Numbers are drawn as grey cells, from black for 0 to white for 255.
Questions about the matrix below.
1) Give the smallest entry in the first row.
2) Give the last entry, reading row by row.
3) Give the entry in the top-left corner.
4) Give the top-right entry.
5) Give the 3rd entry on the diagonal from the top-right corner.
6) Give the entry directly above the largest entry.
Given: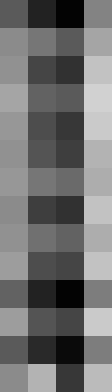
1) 3
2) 187
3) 90
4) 131
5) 69
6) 194

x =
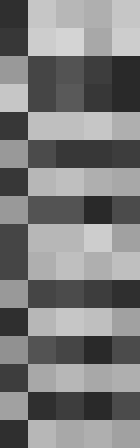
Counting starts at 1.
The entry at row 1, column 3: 183
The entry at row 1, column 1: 47
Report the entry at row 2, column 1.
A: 55
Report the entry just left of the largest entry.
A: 205
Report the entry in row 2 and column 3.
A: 212
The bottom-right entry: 161
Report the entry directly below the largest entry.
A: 83
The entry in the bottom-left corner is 47
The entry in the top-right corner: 198
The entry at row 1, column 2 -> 198
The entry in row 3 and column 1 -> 153

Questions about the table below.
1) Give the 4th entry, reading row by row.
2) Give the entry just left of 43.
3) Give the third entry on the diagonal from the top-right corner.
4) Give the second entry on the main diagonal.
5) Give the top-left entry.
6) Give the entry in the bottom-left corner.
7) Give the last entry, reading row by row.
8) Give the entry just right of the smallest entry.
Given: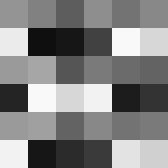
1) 142
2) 22
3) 122
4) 15
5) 148
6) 242
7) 208
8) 22

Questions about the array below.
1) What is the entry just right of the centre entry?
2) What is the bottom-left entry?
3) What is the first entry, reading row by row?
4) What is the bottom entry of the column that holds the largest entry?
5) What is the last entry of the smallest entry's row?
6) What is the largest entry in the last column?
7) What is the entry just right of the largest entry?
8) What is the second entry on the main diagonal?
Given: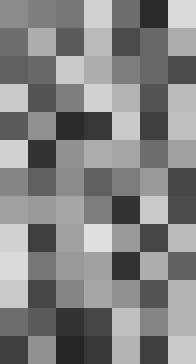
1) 125
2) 63
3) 139
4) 56
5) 201
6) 217
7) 153
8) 173

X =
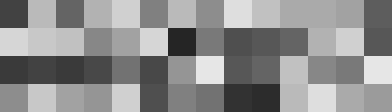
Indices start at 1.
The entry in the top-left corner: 66
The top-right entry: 93
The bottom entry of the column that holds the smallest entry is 128
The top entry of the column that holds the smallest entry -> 186
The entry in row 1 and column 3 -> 100
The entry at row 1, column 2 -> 186
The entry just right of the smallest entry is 121
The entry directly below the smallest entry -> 149
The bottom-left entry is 141
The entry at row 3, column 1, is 58
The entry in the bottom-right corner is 155

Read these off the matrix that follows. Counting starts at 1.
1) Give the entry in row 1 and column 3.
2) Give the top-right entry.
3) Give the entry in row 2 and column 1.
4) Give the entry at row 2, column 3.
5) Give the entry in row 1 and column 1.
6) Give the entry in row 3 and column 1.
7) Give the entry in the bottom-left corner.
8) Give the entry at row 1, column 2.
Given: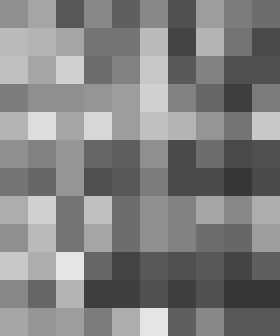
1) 88
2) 109
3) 186
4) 165
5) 143
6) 192
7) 165
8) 165

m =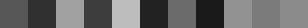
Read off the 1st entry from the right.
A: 139
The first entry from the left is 87
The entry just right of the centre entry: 107

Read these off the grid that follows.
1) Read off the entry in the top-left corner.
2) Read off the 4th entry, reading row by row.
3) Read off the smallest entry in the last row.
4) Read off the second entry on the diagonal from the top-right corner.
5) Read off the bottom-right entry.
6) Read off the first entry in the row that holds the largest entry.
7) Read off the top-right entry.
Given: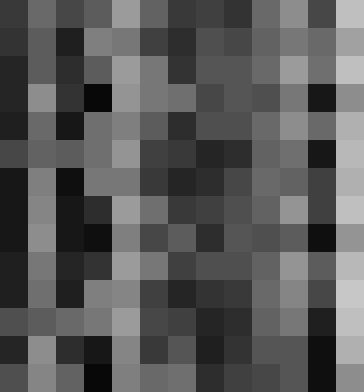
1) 57
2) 92
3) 8
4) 105
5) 141
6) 31
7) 191

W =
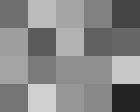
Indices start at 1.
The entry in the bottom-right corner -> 35
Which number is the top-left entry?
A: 110
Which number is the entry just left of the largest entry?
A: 116
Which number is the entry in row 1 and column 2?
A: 186
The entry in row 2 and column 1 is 158
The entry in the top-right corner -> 68

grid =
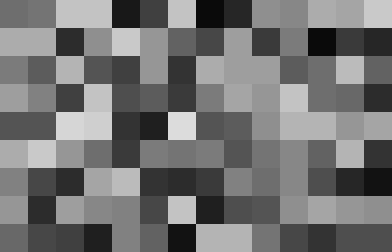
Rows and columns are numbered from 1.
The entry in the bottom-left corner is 104
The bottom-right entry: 78
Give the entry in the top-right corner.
201
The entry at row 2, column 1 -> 172
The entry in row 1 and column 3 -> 195
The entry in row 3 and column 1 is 123
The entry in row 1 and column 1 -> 110
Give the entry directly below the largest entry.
116
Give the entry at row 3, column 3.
180
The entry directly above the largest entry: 58
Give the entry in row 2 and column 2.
172
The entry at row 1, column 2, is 116
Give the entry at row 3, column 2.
92
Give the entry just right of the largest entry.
84

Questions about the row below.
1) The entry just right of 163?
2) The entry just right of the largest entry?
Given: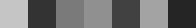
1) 37
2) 51

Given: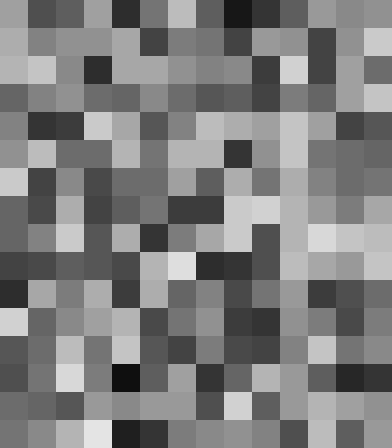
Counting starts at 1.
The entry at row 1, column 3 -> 94
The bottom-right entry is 153
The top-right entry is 145
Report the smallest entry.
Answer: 15
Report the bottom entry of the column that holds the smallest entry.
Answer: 31
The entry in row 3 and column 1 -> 180
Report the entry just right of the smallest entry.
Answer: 94
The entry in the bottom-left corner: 116
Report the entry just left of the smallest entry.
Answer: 124
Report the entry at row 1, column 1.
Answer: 160
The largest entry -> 228
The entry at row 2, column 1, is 173
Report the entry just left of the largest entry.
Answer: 180
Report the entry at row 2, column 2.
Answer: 130
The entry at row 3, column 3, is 137
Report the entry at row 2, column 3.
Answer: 145
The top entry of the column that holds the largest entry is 160
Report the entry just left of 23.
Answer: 94
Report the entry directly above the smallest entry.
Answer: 196

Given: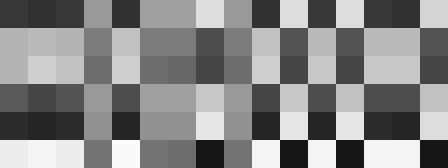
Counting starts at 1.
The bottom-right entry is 22
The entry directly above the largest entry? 37
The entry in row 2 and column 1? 180
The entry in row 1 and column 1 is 56
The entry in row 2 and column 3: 180
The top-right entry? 213
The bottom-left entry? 237
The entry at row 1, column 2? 49
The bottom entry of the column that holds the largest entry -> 250
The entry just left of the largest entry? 115
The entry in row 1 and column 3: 56
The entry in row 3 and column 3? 193
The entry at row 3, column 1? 180
